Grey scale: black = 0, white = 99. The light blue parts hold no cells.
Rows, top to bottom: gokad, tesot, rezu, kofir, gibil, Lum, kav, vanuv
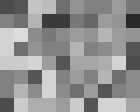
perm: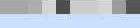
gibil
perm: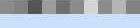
kav
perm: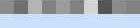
Lum
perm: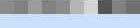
Lum
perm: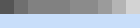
Lum

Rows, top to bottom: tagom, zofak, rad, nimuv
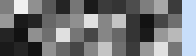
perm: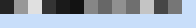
zofak
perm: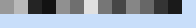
rad
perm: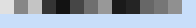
zofak

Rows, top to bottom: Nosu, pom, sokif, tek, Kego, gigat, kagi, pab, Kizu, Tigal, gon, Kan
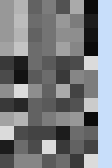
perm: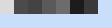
Kego
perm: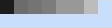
pom
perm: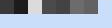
gon

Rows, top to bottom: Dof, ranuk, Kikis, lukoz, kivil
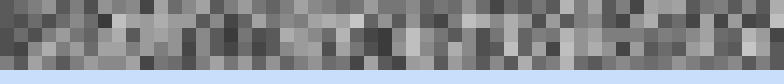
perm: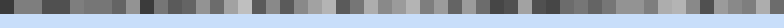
Kikis
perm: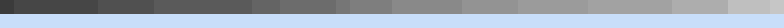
lukoz
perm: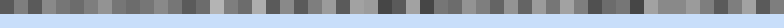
kivil
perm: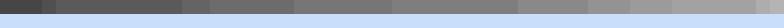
Dof
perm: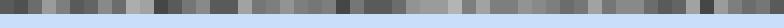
kivil

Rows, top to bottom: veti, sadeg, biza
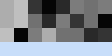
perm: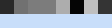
veti
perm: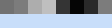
veti

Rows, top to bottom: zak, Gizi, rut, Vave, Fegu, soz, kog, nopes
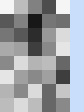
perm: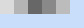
Fegu
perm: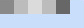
nopes
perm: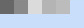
Fegu
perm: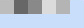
Fegu
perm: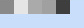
Vave

